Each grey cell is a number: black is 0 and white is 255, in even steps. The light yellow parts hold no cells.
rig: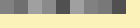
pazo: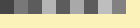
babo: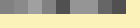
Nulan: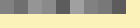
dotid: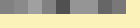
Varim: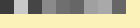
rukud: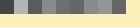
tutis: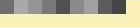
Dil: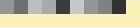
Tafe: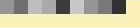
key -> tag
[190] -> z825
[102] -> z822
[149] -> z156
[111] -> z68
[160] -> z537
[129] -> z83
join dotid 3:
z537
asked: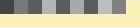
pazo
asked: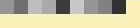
Dil
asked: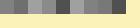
rig

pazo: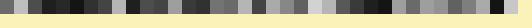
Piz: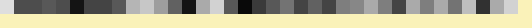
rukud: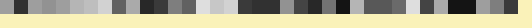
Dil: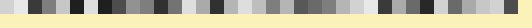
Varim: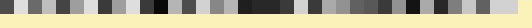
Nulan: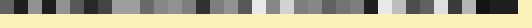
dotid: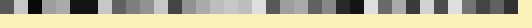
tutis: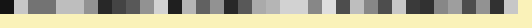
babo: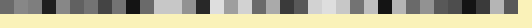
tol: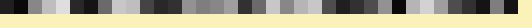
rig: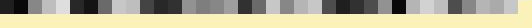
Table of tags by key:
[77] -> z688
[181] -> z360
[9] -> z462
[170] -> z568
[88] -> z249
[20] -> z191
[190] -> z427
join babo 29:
z360
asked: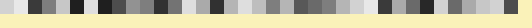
Dil
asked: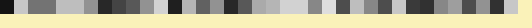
tutis
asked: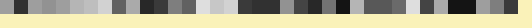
rukud
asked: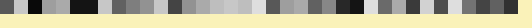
dotid

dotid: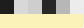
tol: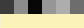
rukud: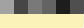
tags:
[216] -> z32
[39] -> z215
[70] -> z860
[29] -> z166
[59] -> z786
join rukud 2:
z860
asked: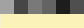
rukud
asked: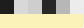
dotid

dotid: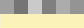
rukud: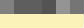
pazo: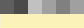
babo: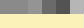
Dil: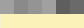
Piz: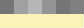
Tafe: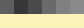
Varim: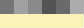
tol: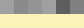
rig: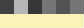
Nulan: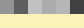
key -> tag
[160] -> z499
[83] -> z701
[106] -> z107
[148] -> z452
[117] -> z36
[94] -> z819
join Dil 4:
z499
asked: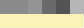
babo
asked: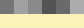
Varim
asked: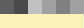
pazo
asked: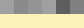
tol

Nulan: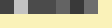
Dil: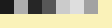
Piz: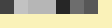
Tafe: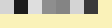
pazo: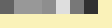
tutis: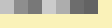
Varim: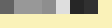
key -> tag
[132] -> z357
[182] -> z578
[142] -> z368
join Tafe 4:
z368
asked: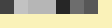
Piz

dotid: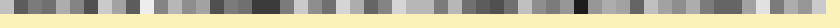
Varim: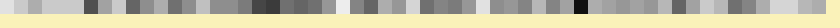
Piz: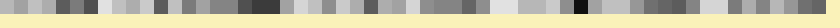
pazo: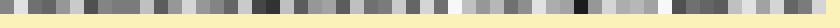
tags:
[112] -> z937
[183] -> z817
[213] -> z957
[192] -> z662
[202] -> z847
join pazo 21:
z662
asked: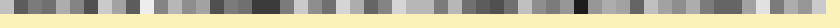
dotid

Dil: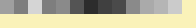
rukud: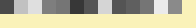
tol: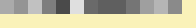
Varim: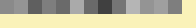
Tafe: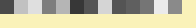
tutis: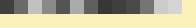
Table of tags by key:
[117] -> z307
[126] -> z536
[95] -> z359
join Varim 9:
z307
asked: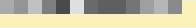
tol
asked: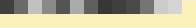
tutis
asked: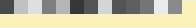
Tafe
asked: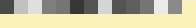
rukud

